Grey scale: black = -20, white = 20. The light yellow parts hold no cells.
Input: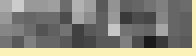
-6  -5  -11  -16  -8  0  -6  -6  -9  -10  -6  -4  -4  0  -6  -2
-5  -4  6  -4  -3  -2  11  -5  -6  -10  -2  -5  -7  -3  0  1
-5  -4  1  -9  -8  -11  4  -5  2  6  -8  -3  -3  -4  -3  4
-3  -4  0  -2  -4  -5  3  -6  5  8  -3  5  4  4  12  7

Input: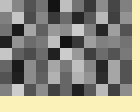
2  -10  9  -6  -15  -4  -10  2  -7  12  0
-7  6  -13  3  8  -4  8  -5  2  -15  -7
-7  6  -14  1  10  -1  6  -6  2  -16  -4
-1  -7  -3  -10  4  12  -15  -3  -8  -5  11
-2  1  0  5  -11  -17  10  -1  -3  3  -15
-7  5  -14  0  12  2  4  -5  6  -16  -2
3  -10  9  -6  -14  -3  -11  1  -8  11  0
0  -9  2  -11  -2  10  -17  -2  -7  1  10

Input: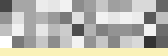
-5  -12  14  12  1  11  3  18  11  2  11  4  -1  20
-3  18  1  3  3  0  8  -8  12  9  16  6  18  10
10  -6  17  18  16  18  3  15  -1  4  8  6  15  3
-4  14  14  6  5  11  5  2  18  16  17  6  6  -9

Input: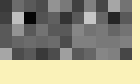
-9  0  1  -4  -6  5  -8  -11  -6  -8  6
0  -1  -1  0  0  -8  -3  -4  -3  -4  -6
-2  -4  -1  -2  1  -6  -6  -2  -6  3  -6
-6  -14  -4  11  -6  -12  -5  -7  -19  10  -10
-2  6  -9  0  -10  -1  3  -8  -6  -3  -11

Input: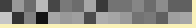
6  5  -5  -1  -2  4  6  7  -8  5  4  6  -17  0  -12  11
-5  -5  2  -3  1  -2  -2  -11  6  -3  -1  -9  9  -3  4  -10

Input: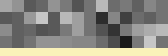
-2  11  -1  -16  -8  -3  1  1  2  3  3  -2  -5  -2
9  7  5  -1  -12  -7  -2  5  -1  -6  -7  -4  -5  2
-2  -5  -3  -10  1  -13  -2  5  9  -6  11  4  -5  -6
-2  1  -5  -1  -3  9  -2  -7  -1  3  -4  -6  3  6

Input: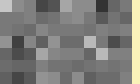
0  -3  -3  -5  2  -3  2  3  -6  -9  -5
-1  -2  -1  -2  -3  -2  -2  0  -4  -4  -3
0  0  9  -4  0  0  1  6  -6  -8  -4
-4  -8  -1  9  -3  -3  3  -5  1  -10  3
0  -1  0  -2  -1  -1  -1  1  -3  -2  -1
-4  -2  -6  -1  2  1  -2  -3  0  -1  -1
-1  -4  -12  2  2  6  -7  -9  0  2  11
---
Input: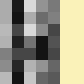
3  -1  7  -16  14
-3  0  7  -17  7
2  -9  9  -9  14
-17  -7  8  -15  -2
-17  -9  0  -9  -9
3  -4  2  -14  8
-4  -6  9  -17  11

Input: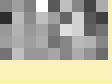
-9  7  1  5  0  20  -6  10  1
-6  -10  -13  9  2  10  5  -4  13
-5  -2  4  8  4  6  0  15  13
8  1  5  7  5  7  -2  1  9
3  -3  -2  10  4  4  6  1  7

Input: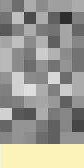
5  7  3  -3  7  2  5
-13  0  -2  10  -8  7  -5
6  -4  -6  0  7  -1  -2
6  1  6  10  2  8  -5
2  -2  9  2  -1  12  8
3  -2  9  2  -3  3  -2
-3  7  3  13  2  1  14
12  7  0  13  15  7  0
-5  3  -1  0  5  6  4
1  -7  13  -6  -7  7  -1
1  -9  -4  3  3  -1  -5
3  3  1  3  2  -3  -5

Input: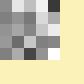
18  -11  2  16  10
14  7  0  3  -1
11  17  3  6  1
0  1  4  -3  11
3  20  0  7  -9

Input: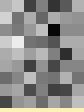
-6  8  8  11  -10  0  -12
4  3  13  -2  7  -4  7
2  2  2  -1  4  10  -19
7  7  12  17  -2  -3  -7
-13  6  7  10  5  9  0
1  1  6  4  -10  3  -9
8  -2  -3  1  10  -1  -2
-9  6  4  6  -8  0  -10
1  10  -9  3  5  -3  6

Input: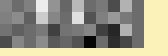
8  -3  1  -3  0  17  3  -4  9  -3  -1  -8
-1  -3  0  2  -5  12  1  -3  15  -7  0  4
8  -3  -2  -5  -3  -1  -10  -2  -1  1  -10  -14
-9  -3  -8  1  -3  2  -6  -4  -7  -19  -3  -13

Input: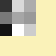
14  7  -12
6  4  -1
20  12  -17

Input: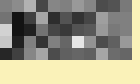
-7  -1  0  2  8  -9  1  0  4  1  -8
0  0  -2  -17  -10  6  -13  -7  -12  -9  5
-1  0  13  -17  -15  -2  -9  -11  -7  -6  4
-5  4  11  -15  0  -12  0  -4  16  3  -8
-3  -4  -14  -10  1  6  -8  -5  -4  -5  6
